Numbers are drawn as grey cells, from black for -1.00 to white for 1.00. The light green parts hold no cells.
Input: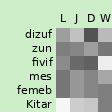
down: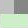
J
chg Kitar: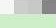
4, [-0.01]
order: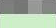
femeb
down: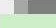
W

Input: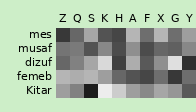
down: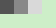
K
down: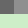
X
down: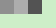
A
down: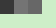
Z
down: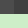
H
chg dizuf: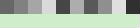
5, [-0.50]
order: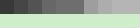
femeb

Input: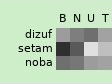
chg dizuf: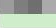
4, [0.27]
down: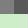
N
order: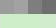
dizuf
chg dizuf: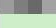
3, [-0.13]

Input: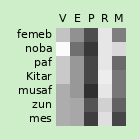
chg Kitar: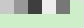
3, [-0.45]
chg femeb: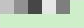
3, [-0.39]
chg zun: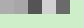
5, [-0.23]
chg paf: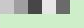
2, [0.19]
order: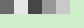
paf
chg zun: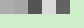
4, [0.64]
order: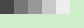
Kitar

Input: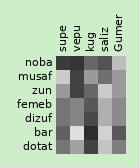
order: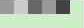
zun
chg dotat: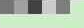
4, [0.54]
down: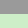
Gumer

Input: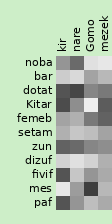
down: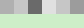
nare
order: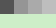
paf
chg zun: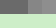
1, [-0.23]
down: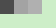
kir

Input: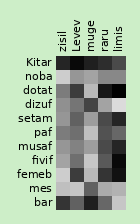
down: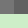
Levev
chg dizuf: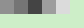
4, [0.28]

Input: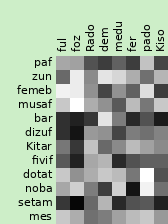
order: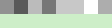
musaf
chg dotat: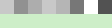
5, [0.47]

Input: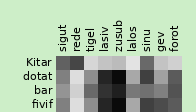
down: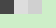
rede
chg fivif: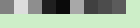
4, [-0.71]

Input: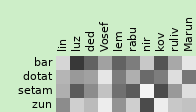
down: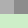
lin
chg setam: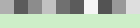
8, [-0.41]
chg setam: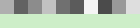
2, [-0.29]
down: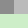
ded
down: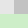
Vosef
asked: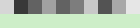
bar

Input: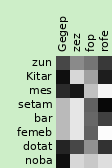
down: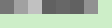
fop
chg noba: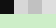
3, [0.57]
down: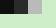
Gegep

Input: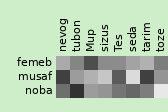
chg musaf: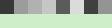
1, [-0.50]
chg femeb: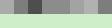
2, [0.04]
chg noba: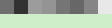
7, [-0.02]
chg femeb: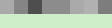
6, [0.28]
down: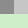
sizus

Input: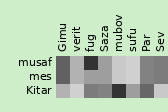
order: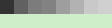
musaf
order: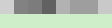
mes
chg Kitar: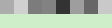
1, [0.40]

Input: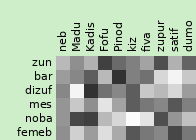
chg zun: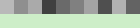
3, [0.39]
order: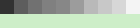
bar

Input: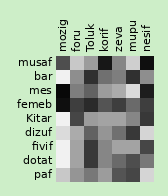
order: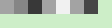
fivif
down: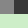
mupu

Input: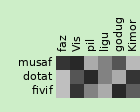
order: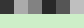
dotat
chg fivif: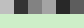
4, [0.34]
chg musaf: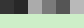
4, [0.02]
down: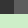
Kimor
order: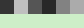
dotat

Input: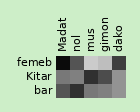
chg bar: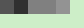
3, [-0.06]
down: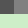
nol
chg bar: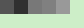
5, [0.15]
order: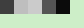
femeb
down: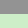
dako
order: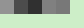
Kitar
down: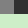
nol

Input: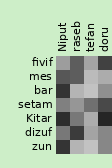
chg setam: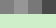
3, [-0.12]
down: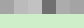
tefan
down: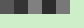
Niput
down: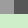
Niput
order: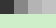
zun

